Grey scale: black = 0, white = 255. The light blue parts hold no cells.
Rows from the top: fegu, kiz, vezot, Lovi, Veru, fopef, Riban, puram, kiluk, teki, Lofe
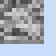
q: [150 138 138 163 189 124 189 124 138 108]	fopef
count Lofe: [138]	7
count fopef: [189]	2
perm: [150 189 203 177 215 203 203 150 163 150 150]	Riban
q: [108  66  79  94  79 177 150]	kiluk
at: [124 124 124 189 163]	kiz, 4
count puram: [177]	3

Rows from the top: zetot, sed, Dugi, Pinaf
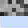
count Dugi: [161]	3
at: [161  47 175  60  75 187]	zetot, 1
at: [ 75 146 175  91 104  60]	Pinaf, 1
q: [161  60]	Dugi
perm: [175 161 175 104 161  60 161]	Dugi

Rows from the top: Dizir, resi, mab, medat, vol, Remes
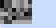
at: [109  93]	medat, 3
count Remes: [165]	6
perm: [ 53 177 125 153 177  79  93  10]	Dizir
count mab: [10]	1
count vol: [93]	4
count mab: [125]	2

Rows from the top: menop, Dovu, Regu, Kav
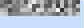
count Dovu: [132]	2
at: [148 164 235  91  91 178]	Dovu, 5
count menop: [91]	5
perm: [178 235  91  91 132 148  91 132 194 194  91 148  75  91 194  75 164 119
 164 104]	menop

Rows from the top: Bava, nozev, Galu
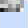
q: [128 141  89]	Galu
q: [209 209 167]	Bava
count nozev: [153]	1
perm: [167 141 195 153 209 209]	nozev

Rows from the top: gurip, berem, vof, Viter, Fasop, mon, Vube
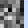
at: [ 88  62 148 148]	berem, 1
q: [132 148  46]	Vube
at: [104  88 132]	gurip, 0
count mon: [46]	1
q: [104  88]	gurip
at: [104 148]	mon, 2

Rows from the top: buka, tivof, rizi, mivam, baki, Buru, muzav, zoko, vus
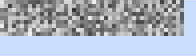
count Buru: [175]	3
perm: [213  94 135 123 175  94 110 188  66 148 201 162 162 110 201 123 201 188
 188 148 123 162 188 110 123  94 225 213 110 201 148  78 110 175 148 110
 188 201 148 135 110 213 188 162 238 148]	vus
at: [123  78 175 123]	mivam, 18
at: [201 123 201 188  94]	rizi, 27
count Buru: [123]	10
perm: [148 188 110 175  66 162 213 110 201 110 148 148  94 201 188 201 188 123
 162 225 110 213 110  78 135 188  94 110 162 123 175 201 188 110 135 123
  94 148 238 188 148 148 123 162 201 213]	vus

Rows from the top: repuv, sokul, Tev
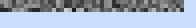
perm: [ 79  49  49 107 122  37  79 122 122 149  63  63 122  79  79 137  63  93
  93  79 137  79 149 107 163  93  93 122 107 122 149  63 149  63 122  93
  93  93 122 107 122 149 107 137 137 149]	sokul
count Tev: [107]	5
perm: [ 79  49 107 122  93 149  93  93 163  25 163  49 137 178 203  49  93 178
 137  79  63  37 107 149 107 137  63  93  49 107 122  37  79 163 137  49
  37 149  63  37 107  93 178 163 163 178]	Tev
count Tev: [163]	5
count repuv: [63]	6

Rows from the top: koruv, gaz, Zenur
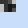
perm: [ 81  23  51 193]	Zenur
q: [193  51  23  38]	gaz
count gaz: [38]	1
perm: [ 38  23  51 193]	gaz
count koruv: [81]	1
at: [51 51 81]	koruv, 0

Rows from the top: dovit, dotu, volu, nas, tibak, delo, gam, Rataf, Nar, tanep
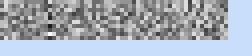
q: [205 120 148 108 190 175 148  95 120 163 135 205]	volu
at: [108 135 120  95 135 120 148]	nas, 38

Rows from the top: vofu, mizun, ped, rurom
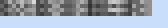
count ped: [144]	7
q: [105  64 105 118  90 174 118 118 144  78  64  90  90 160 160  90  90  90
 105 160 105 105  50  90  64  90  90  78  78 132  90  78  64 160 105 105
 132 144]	rurom
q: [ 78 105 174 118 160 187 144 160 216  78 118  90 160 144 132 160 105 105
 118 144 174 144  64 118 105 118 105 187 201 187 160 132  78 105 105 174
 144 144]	vofu
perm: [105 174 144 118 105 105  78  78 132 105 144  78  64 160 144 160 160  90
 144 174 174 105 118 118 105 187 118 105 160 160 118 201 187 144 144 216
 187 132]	vofu

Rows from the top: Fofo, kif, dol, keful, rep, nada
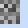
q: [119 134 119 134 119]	keful
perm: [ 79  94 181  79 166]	nada
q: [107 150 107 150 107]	Fofo

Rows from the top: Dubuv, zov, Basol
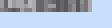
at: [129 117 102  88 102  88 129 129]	Dubuv, 11
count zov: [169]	4

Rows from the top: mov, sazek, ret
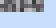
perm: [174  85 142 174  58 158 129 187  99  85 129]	mov
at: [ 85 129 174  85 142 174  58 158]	mov, 2
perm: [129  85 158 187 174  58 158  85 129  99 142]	ret
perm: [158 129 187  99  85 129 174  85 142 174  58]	mov
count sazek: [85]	5

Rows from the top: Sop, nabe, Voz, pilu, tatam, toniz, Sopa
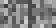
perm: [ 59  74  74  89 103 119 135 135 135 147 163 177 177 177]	nabe
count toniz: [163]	5
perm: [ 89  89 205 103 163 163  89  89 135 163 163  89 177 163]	toniz
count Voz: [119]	6
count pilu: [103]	2
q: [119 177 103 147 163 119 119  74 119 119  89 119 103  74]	pilu

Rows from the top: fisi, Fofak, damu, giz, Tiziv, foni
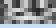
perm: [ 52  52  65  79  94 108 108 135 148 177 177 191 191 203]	giz
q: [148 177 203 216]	Tiziv
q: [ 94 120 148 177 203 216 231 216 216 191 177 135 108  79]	Tiziv
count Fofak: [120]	2

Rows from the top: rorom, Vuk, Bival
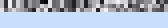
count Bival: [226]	3
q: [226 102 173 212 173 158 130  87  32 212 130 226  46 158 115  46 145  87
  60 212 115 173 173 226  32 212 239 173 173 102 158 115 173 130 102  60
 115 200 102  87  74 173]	Bival
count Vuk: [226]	3
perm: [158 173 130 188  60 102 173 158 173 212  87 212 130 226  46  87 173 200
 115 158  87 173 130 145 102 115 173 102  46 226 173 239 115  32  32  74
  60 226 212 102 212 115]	Vuk

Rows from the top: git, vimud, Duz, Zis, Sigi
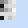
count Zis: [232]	1
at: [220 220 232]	Zis, 1
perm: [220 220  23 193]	Sigi
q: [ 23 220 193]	Sigi
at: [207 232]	git, 2

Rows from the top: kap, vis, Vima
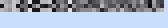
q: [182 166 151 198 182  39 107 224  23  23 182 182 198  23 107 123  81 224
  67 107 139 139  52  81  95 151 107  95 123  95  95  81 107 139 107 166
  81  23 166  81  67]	kap
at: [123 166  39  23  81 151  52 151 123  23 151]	vis, 8

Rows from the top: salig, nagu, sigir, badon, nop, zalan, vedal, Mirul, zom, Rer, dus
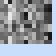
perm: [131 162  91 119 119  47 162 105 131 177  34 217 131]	salig
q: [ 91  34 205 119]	nop
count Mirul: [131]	3
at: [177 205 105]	zalan, 1
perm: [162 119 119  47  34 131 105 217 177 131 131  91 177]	nagu
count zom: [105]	5
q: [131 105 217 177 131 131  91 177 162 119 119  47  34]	nagu

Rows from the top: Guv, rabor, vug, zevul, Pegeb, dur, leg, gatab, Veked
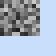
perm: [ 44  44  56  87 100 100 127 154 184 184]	Veked
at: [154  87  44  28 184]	gatab, 1
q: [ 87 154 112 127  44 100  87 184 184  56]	Pegeb
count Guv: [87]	2
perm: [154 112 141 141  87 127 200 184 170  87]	Guv

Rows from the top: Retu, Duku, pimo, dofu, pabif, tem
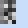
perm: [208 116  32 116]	dofu
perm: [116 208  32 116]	dofu

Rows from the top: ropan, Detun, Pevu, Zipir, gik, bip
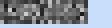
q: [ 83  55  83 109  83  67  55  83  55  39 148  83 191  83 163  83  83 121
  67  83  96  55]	ropan
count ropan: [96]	1
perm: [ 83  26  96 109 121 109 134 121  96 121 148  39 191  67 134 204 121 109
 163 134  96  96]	Zipir
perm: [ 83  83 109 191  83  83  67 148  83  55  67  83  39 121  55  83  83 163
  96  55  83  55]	ropan

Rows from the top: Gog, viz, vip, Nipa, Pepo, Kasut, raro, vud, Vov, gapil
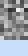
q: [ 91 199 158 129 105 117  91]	raro
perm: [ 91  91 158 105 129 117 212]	gapil

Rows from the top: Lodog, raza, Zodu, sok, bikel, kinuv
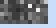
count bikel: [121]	2
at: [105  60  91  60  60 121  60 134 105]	bikel, 0
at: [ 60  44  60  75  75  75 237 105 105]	Zodu, 3
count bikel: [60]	4
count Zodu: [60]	3
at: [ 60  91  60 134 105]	sok, 4
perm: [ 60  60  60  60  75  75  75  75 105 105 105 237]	raza

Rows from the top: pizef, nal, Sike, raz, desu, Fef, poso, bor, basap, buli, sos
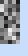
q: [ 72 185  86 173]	pizef
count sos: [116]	3
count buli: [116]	1
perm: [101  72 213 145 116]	nal
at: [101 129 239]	bor, 0
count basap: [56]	1
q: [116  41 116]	sos

